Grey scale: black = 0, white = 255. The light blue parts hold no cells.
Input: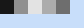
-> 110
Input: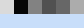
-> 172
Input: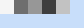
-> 194
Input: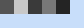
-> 36
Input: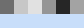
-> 163
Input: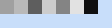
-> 16
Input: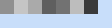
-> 58
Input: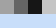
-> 197
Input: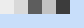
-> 60
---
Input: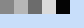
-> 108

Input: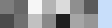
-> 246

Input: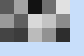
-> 18

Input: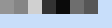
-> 208

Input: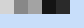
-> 163

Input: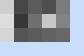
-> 92

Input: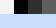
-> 47
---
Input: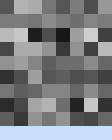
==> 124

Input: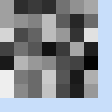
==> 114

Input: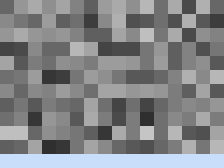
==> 74

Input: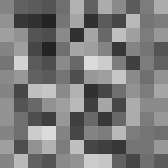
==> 91

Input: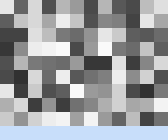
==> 74

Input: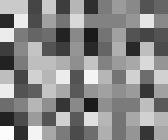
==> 137

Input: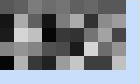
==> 103
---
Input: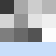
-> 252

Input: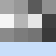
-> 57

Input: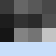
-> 195

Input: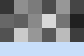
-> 61

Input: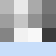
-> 59

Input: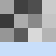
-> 180

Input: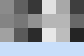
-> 36
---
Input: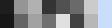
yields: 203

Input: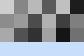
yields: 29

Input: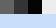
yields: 237

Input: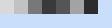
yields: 44

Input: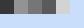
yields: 211

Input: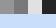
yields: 36

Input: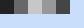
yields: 69

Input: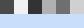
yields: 208

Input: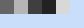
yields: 216
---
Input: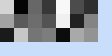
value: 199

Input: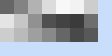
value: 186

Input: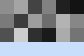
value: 205

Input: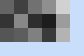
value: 93

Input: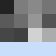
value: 64

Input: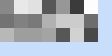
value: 158
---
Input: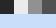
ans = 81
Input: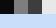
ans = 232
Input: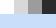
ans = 43
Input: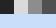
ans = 80
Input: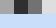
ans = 222
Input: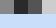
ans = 205
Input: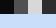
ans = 45
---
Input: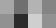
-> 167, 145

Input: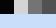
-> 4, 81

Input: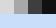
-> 217, 17

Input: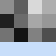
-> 143, 78

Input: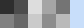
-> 46, 186

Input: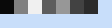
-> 9, 43

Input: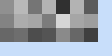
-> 144, 63

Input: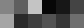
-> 132, 110

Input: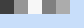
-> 62, 172

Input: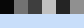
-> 7, 144
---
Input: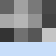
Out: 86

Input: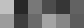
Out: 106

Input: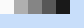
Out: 133

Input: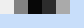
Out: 7

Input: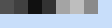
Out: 16

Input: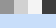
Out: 244

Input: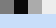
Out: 171

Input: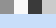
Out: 58
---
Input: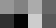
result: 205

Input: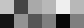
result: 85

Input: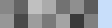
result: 157

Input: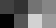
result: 210

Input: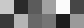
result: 104

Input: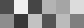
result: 194

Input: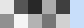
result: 179

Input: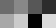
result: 3
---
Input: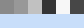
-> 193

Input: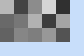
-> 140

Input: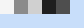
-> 208

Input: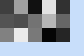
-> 17

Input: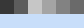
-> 198

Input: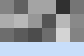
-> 164

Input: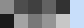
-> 64

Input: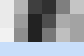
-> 63

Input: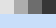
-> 109

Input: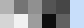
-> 144
